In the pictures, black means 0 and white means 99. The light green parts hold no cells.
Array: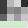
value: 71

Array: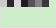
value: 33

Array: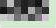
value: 18

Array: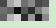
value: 53

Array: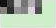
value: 46

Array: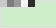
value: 60
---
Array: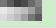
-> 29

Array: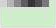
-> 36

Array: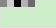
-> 69

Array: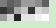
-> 60

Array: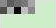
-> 47

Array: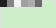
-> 62

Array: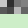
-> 50

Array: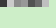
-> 59

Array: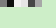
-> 89

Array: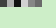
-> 81
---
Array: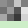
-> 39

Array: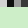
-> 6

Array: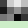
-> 52

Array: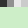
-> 56

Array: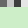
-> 78

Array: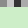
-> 78
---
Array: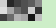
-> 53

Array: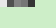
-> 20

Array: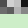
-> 8

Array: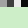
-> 4

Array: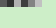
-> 75

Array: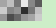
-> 35

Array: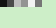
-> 46

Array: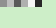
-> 15
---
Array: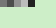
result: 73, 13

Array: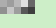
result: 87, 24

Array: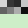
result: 83, 6

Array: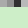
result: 72, 19

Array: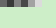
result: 85, 22

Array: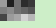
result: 81, 12

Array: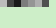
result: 73, 10

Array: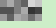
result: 83, 20

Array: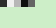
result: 93, 6
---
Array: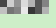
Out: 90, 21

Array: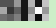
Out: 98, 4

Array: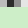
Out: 89, 17

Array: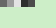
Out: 88, 18

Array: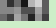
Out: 82, 8

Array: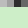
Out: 73, 18

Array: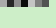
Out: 76, 4

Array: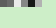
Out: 91, 9
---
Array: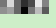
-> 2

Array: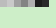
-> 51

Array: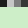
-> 11

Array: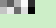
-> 91

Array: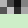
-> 33

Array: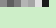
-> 70

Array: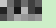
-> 65

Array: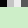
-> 2
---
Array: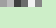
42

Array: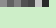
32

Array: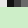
41

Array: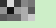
52

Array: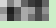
39

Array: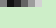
39

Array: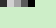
35

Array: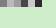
28

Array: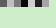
3
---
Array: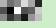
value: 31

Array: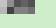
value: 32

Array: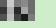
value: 16

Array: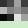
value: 51

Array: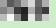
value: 67

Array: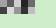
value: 80

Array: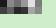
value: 59

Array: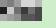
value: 23
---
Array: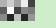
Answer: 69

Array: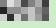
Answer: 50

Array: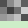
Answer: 31

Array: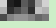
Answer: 81

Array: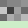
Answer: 46

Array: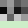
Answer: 50
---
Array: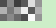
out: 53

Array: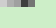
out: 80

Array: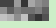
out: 55

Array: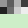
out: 24

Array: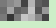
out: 47

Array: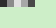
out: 17
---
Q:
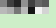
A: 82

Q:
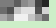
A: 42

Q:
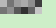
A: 77

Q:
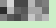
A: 71

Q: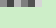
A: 83

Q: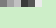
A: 91
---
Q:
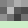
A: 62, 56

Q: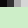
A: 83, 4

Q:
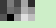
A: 17, 33

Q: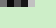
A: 75, 46

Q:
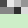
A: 58, 52

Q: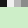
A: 54, 9
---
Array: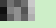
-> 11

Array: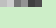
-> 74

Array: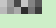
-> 72

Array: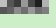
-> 33

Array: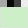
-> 65

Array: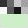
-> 96

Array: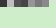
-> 21

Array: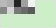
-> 52

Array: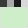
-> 22
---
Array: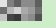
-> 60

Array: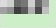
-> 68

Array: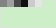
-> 6

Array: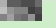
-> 41

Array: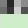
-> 21

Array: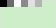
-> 53
